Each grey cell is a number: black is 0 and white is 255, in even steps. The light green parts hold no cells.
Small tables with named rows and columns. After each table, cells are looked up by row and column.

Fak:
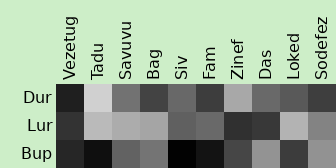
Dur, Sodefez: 62
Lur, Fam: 105
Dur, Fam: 61
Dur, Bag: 67
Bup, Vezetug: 38
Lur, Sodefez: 131
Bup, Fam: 19

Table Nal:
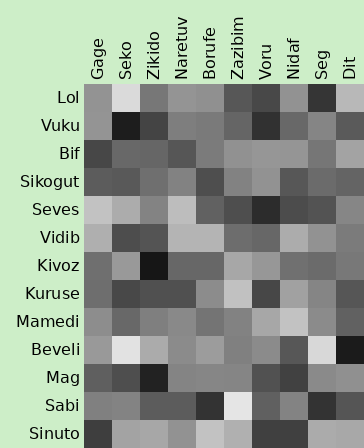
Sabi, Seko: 131
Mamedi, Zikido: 127
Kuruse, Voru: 71
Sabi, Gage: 128
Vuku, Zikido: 68
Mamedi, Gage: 141
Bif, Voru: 150
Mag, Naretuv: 132
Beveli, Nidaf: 87
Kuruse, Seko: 72
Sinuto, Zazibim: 176
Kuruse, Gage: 110
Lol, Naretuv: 148
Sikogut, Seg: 107
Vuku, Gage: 148
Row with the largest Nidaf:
Mamedi

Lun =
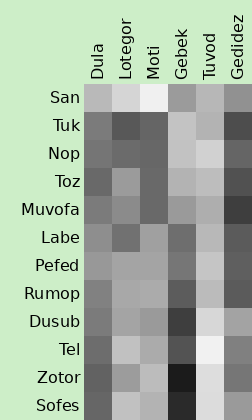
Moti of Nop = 103
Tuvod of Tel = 241
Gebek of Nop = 194
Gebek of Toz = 179
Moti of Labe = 160
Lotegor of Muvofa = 139
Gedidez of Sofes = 154
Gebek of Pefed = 118
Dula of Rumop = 129
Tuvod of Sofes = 220
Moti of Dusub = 154
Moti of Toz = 105
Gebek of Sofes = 42
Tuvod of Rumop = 187
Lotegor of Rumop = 168
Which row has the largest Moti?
San

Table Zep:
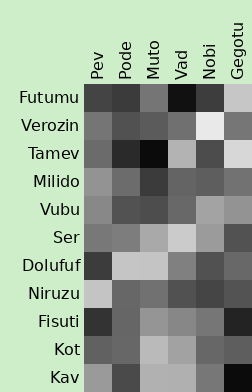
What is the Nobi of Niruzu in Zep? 69
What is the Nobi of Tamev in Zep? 76
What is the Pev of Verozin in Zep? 117
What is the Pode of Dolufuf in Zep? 197
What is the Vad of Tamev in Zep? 179
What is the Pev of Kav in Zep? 154
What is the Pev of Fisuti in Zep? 51
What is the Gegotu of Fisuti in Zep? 35
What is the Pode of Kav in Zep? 74
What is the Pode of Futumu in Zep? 59
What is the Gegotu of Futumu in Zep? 198
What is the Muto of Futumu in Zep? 117
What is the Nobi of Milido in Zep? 94
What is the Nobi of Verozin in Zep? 233
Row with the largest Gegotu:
Tamev

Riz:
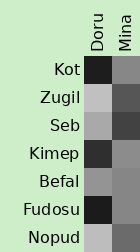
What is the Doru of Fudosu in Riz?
27
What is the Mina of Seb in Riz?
66
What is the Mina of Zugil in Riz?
86
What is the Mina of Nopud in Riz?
107
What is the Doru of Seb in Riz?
169
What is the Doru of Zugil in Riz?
192

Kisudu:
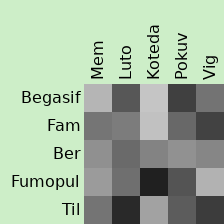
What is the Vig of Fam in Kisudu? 66
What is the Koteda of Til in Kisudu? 162
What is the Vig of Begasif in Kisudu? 115
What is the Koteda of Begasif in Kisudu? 197
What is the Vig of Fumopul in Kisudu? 178
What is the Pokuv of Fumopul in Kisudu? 84
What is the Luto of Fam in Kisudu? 124
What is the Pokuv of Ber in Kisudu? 145
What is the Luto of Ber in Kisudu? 106
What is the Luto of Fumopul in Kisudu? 111
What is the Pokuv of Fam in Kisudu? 104
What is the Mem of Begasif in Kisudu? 181
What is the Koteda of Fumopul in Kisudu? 32

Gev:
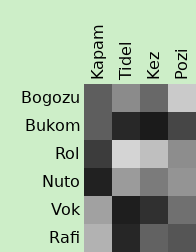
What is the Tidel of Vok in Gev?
30
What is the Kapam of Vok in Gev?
161
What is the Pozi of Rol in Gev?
141
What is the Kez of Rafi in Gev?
98
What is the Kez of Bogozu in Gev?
104
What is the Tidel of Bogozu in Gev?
139
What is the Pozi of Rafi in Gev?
85
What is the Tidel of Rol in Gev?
212
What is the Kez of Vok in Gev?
48
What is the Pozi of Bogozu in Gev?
202
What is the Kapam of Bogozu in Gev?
94
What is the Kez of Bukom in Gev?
27
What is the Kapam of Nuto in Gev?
33
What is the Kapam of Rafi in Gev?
178
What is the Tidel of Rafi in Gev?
38
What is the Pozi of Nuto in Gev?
148
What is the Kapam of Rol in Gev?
60
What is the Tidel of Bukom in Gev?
40
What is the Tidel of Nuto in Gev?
155

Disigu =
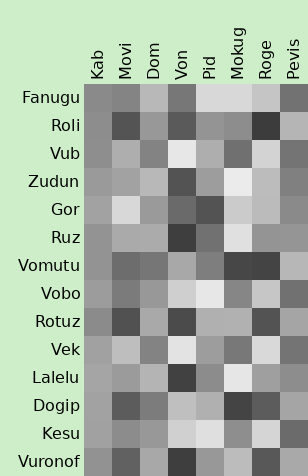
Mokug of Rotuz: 177
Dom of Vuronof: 168
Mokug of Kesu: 142
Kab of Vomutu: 147
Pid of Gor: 83
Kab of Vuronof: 146
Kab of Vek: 161
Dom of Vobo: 152
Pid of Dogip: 176
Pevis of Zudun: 128
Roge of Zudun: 188
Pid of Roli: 148
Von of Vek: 227
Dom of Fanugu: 184

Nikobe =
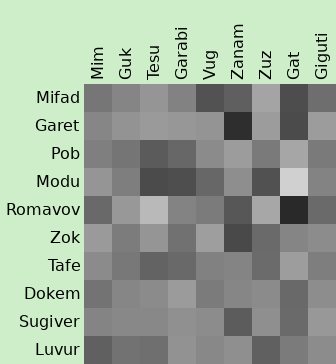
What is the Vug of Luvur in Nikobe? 136
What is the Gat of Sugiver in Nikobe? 106
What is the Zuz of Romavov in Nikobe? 167
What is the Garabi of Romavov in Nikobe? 131
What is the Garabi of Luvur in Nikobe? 146
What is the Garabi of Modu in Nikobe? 78
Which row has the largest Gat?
Modu

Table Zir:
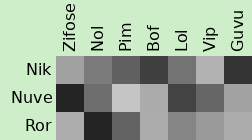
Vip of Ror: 154
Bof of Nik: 64
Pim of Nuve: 197
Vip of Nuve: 102
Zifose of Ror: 173
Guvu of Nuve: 163
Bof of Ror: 172
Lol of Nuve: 67
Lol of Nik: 115
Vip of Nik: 178
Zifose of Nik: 161
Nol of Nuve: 110
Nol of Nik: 123
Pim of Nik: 97
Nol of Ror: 36
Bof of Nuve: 171
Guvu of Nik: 53

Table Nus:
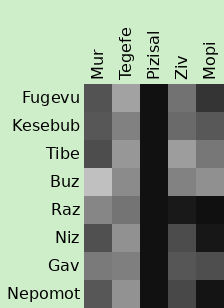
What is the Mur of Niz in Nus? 80
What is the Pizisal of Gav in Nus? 17
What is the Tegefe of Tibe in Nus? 151
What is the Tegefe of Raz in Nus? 116
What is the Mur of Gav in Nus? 122
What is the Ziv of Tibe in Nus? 157
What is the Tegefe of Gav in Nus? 127
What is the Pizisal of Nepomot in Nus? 17
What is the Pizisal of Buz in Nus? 17
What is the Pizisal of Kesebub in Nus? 17

